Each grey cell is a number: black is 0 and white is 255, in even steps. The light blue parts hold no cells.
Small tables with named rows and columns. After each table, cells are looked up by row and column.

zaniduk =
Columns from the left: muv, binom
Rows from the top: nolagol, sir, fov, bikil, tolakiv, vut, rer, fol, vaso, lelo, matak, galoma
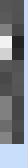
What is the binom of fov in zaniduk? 70
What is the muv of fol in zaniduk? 78
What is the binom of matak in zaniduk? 76
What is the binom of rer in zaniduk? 87
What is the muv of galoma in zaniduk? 132
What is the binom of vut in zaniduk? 83
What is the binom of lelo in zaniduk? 70
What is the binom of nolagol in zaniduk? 83
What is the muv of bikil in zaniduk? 242
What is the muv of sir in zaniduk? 90
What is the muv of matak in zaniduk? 108
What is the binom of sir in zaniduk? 82
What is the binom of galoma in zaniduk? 69

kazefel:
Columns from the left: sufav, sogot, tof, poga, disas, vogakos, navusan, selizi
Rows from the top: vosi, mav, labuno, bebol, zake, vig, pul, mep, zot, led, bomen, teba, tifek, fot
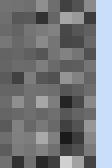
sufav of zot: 108
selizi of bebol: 104
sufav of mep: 101
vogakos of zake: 130
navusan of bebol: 73
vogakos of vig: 92
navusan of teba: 59
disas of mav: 102
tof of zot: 113
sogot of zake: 103
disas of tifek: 112
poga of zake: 86
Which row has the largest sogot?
zot

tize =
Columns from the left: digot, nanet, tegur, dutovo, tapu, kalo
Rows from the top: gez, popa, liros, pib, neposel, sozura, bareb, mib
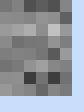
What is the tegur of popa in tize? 132
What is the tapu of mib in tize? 133
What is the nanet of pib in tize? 113
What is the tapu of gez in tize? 81
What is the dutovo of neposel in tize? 118
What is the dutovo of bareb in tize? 115
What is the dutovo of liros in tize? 142
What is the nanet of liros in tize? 162
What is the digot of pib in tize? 138
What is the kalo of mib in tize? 122
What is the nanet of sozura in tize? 122
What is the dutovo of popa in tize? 147
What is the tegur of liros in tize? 173
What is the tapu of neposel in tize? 90
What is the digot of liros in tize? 154

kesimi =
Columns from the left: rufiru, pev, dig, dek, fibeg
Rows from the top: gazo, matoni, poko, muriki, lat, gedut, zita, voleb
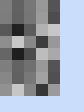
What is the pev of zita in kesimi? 96
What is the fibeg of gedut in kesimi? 84
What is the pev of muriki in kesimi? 199
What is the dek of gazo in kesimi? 152
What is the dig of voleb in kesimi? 133
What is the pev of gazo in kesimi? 98
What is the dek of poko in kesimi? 177
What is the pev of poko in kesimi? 33
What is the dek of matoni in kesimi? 155

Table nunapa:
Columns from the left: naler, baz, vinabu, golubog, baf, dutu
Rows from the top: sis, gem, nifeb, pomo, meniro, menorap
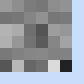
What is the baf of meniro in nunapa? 130
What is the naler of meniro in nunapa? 121
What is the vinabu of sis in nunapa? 123
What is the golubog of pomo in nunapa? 91
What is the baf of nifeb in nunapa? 157
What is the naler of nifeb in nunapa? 179
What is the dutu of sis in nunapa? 146
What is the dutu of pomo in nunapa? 163
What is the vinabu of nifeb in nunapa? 111
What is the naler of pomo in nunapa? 176
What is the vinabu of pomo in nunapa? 115
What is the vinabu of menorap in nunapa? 103
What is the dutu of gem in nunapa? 122
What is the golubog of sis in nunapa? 119
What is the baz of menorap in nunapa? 184
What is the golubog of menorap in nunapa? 112
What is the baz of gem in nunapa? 119
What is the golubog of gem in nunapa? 145
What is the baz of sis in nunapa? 142
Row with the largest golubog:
gem

